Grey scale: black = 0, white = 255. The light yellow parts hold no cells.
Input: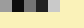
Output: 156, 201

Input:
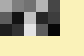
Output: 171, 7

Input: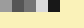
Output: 156, 24

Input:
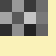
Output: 69, 99

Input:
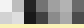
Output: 243, 75

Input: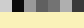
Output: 206, 57

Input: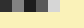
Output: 47, 214

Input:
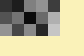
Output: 50, 197

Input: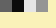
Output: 98, 148
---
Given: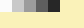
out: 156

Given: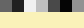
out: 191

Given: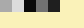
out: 10

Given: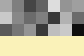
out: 127

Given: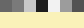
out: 29

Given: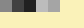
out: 33

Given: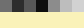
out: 14
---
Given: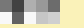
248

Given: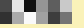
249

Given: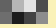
67

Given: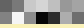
141

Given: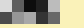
168

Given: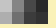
60

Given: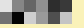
206

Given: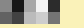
187

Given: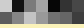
195
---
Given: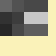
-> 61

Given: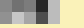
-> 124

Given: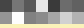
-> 58

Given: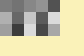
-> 198

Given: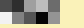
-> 159

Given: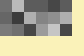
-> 132

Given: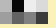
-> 7

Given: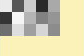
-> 181

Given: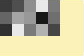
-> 153

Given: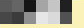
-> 165
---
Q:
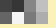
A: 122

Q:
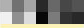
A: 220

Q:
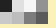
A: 124

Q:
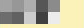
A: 204

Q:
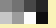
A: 251

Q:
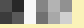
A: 247
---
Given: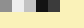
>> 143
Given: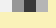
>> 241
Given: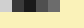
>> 208
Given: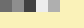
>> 109
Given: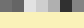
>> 112
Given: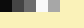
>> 11
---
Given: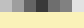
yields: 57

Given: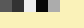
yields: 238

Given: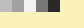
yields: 242

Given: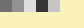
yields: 221

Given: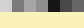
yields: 143

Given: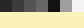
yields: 103

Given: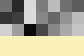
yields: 135
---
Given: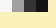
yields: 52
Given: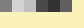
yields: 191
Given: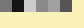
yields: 204
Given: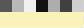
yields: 240
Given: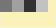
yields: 50
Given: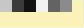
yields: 18
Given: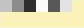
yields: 46
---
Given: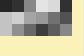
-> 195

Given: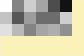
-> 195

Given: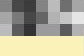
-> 166

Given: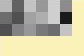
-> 109

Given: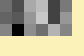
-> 100

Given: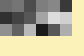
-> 48

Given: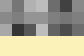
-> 137

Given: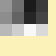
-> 141
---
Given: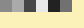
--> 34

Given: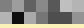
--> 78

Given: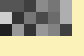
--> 130

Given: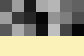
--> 67

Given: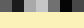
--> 5

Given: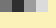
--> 156

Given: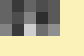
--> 110

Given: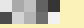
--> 110

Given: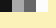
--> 103
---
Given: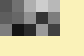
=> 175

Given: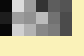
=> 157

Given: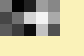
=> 32

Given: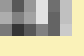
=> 152

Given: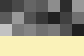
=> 101

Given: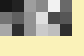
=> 158
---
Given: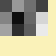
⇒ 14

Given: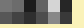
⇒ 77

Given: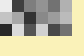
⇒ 137

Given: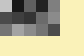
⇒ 52

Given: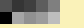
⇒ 145

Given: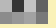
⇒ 151

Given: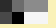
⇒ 0
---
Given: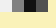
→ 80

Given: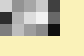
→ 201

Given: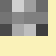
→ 106

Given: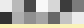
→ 248

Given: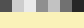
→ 143

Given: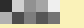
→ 165

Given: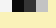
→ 195

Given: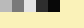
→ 46

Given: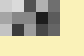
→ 177
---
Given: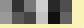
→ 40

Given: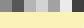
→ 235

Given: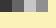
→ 198

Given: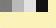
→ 225

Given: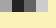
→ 100

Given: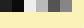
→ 84

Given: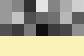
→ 171

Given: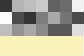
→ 107

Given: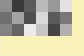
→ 152
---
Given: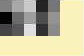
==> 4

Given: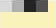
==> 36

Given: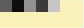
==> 14

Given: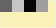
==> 5

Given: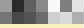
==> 42

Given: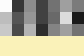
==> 26
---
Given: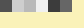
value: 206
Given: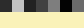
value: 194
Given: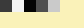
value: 243
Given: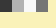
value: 178
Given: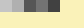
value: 176
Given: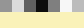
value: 219
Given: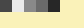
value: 234
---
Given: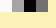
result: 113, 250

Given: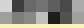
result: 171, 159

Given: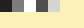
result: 213, 33

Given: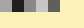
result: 95, 166

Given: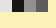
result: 93, 227

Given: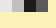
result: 90, 232
